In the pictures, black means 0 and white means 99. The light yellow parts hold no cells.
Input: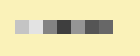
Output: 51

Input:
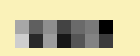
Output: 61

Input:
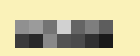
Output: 53

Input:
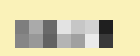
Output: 38

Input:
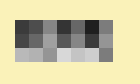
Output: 58

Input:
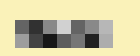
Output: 9

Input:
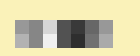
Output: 93

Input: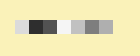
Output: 32

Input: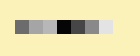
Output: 71

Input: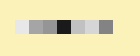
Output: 58
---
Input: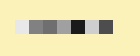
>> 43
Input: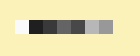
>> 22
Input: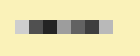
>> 14
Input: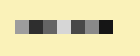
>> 39
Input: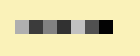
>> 50
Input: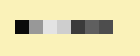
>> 88
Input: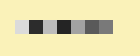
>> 73
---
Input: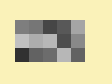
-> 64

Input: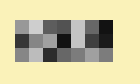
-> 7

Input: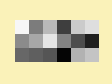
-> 86

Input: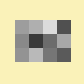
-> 31

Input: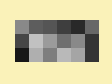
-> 40

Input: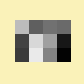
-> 41
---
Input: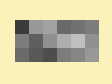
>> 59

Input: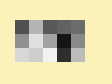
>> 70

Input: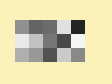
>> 39

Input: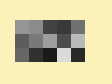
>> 54

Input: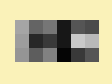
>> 39

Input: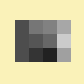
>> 46
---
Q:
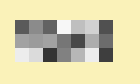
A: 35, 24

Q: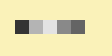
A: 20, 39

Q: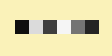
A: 6, 14

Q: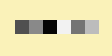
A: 31, 73

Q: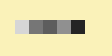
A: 83, 14

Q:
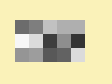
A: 42, 85

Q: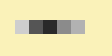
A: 80, 69

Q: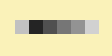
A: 75, 81
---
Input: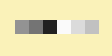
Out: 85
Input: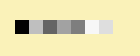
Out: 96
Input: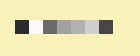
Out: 80
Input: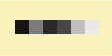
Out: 74
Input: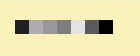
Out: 35
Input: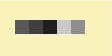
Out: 78
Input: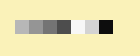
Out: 82
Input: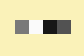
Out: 9
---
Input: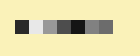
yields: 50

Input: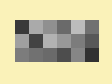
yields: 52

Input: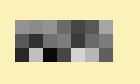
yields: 71

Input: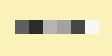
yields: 27

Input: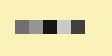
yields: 78

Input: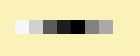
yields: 50

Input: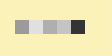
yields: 76

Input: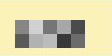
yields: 22
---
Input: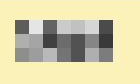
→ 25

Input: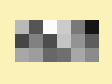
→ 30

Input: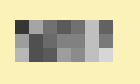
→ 41

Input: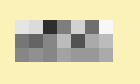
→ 52

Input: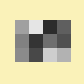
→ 43

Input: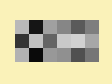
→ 39
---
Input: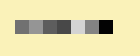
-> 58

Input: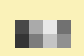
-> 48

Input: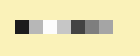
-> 71

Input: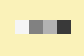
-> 50

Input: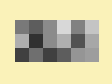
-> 43

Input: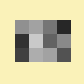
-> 67

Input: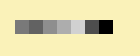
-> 38

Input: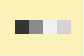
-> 54

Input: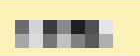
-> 85

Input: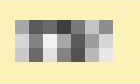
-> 41
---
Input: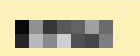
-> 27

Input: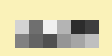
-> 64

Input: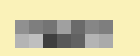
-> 70

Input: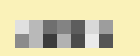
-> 91

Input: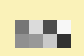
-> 78

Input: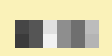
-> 43

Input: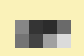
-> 62

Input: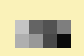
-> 28
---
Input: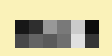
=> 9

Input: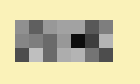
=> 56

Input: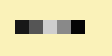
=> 9

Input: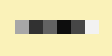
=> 65

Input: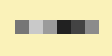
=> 46

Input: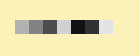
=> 69

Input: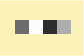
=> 42

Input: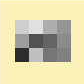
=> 80
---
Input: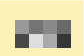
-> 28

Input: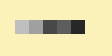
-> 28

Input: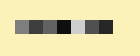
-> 15

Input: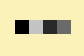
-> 16

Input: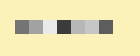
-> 36

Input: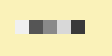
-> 33

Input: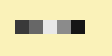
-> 22

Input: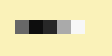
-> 15

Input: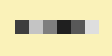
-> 24

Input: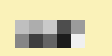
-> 24
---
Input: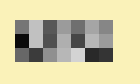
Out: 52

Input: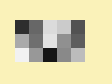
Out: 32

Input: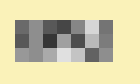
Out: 45

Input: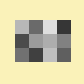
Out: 21

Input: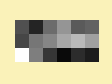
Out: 38

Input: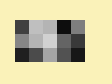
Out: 49
